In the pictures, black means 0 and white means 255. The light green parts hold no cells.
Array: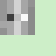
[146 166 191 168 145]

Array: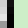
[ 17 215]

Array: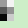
[243  85]

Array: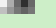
[104  99]

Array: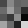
[105 106  56 164]

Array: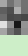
[113 173  72 224]

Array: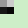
[203  22]

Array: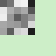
[ 33 169  93 157 162]
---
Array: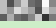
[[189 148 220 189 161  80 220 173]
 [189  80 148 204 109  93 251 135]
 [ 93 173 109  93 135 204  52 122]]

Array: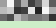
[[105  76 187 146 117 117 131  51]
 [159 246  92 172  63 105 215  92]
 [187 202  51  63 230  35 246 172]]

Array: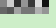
[[102  87 162 118 118 176 148]
 [133 204  45 148  57 220  18]]

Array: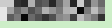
[[230  93 121   8 106  80  51  80 136 148  65 189 148 121  51]
 [230 162 106 136  80 106 176 148 121 176 189   8 121 189 136]
 [204 204  51  39 176  80  93  39 106 162  39 204  65 148 106]]

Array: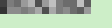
[[ 51 139 139 124 139 168  79 168 124 139 108  94 154]
 [ 65 124 108 154 180  79 154 192 124 108 108 192  94]]

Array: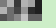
[[ 82 109 135 193  97  97]
 [178 109  69 150  44  32]
 [123 178  56 178 162  32]]

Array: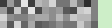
[[184  89 212 102 168  89 102 117 141 117 117 200 155 102]
 [155  74 200 102 227  74 155 141 155  89  74 200 212 129]
 [212 141 129 129 155 168 168 141 184 141 200 184 184 129]
 [ 60 155  89 227  60 184 168 212 117 117 184 117  45 129]]
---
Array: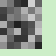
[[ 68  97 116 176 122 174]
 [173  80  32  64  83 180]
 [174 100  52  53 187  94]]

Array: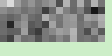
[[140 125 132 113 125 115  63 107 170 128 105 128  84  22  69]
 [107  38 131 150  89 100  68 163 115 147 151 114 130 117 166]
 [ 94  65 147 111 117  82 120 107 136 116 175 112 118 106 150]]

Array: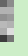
[[178 178]
 [185 178]
 [ 60 116]]

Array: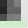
[[ 36 101  98 227]]

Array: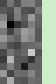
[[ 91  77 128  81  76 122]
 [159   1  53  82 126  97]
 [151 115  96 150 132  87]
 [ 73 115  91 103 200  83]
 [ 86 128  89  27  98  96]
 [ 94 172  89  83 110 104]]

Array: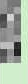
[[144 128 164]
 [ 88 158 125]
 [136 152 159]
 [ 81 144  34]]

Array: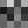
[[ 22  57 116  45]
 [ 97 137  94 127]]
